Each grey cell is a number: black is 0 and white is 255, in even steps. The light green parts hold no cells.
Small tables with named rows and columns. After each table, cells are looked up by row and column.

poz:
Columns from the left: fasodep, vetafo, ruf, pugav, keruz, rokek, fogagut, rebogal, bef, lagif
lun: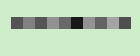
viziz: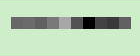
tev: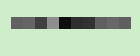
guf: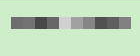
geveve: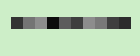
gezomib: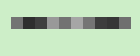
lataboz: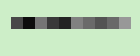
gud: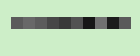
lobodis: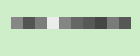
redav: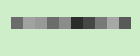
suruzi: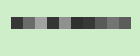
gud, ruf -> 92
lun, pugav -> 146
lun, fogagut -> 147
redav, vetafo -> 162
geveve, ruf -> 141
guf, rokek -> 161
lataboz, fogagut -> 106
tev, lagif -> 95
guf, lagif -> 129
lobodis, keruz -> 133

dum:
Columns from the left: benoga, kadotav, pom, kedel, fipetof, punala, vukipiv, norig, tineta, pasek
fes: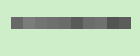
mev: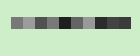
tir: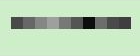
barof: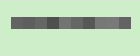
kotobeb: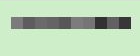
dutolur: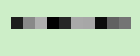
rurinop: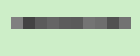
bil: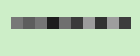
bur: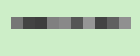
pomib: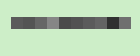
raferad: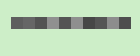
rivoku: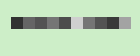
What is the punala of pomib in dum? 82
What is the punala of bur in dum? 85
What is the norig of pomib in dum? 100
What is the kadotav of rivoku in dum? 101
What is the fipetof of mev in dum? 31
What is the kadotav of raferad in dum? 102
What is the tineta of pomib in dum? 48
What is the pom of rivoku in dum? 83
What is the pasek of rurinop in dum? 114
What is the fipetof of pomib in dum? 75
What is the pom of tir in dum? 134
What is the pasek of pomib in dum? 111
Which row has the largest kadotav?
mev

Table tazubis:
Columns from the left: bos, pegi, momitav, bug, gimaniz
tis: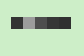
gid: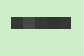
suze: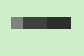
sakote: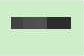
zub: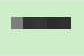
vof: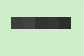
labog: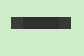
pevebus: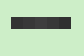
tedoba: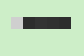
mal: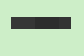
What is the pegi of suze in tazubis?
64
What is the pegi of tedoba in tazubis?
45
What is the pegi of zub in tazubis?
51
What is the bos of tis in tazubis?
51
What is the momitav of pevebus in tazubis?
62
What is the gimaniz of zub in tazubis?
48
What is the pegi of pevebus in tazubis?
56
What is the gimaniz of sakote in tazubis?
45
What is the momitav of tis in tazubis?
78
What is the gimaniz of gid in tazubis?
54
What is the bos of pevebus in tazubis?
51

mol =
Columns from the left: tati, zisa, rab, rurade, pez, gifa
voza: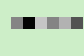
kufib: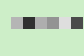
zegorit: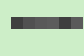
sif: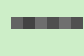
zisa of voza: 4
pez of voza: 178
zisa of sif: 67
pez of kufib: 222
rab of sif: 110
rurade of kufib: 147
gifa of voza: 82
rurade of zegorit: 92
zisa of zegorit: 81
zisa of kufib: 48
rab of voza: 197
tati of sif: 99
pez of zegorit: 62
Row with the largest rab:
voza

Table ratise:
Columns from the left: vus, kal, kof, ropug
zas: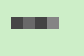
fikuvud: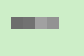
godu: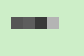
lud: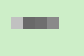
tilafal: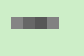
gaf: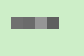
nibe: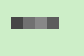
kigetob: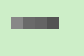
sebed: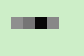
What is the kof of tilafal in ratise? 87
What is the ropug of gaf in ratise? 95
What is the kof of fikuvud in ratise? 161
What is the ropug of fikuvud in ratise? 147
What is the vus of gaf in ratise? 112
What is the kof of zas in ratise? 68
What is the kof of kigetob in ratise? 100
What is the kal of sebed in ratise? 117
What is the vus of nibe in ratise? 70
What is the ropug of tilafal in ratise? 130
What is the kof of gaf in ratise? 150
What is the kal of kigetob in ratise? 106
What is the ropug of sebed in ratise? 136
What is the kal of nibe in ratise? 113
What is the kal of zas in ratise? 105
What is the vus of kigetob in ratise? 136

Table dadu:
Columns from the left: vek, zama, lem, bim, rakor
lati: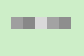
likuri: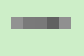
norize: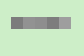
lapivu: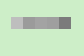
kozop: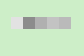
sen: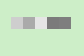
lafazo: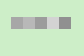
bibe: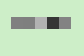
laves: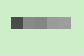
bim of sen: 123
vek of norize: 124
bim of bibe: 53
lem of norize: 142
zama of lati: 136
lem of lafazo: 156
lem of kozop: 176

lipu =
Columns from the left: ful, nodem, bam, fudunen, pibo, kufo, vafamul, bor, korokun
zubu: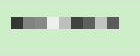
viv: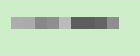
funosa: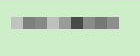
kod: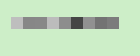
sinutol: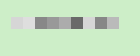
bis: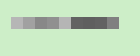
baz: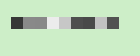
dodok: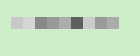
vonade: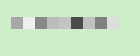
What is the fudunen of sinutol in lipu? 153
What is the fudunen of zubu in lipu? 239
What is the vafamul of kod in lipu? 145
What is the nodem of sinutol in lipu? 222
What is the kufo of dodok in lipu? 95
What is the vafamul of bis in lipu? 95
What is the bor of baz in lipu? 193
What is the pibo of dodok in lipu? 173
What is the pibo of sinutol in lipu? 172
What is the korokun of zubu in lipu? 91
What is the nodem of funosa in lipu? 127
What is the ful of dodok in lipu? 200
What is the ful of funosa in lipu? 194
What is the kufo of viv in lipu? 93
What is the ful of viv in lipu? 173
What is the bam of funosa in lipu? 136

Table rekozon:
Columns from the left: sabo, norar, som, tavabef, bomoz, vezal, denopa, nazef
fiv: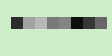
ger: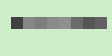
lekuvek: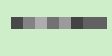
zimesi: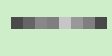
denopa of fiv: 55
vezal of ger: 107
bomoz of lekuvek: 155
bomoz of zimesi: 198
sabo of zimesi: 74
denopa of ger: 85
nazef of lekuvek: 97
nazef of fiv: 103
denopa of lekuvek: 97
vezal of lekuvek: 67
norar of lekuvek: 131
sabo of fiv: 44
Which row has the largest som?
fiv

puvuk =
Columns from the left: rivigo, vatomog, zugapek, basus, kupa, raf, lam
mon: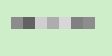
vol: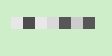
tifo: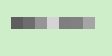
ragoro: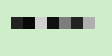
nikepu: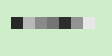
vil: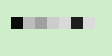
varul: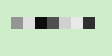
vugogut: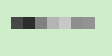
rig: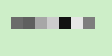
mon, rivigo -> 140
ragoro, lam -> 175
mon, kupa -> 215
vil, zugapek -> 160
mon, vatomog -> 98
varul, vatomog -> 223
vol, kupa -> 87
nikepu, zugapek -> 138
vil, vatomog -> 188
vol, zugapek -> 232
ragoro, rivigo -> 35
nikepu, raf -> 147
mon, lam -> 141
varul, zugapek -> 14
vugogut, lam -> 147
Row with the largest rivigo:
vol

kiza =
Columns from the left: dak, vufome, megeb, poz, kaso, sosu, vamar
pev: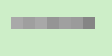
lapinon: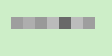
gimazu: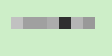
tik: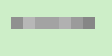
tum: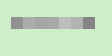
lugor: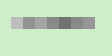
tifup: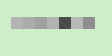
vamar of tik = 134
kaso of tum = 190
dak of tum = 145
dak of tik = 144
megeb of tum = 165
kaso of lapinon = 105
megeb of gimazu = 160
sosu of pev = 155
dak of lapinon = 158
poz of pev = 149
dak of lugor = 189
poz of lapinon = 187
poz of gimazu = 172
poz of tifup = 178
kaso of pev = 160
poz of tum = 169
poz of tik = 163
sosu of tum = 178
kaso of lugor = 113
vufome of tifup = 171
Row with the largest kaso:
tum

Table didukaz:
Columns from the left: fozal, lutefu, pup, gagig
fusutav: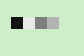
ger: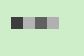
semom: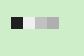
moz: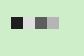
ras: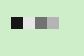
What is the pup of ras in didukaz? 114
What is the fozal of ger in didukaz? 61
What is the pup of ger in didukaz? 97
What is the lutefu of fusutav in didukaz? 233
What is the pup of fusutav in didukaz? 126
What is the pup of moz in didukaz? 93
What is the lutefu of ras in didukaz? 230
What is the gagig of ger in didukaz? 176
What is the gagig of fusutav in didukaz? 178

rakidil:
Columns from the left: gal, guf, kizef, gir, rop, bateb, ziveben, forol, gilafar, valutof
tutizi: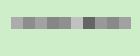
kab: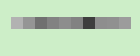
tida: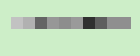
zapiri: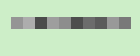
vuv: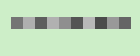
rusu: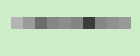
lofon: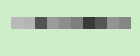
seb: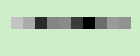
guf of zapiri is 173
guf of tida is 177
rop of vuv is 143
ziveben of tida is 48
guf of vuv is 175
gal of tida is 194
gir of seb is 133
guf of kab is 149
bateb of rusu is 132
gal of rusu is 180
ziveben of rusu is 60
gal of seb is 195
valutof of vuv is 101
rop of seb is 138
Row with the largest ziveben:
vuv

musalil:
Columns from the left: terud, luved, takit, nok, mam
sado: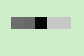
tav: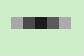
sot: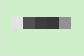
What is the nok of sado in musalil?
200
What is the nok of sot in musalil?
56
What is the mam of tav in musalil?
170
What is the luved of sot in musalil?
81
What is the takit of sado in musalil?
7
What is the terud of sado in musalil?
109
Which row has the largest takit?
sot

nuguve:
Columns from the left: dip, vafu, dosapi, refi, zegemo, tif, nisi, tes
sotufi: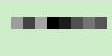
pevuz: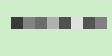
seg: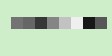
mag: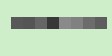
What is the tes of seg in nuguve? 87
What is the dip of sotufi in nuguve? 157
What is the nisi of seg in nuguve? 24
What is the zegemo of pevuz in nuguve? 80
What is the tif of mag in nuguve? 129
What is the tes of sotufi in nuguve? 85
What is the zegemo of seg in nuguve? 194
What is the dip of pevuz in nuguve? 58
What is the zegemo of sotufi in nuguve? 28
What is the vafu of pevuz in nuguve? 131
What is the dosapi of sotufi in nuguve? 165
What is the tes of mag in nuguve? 93
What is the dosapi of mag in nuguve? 102
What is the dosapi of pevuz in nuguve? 108

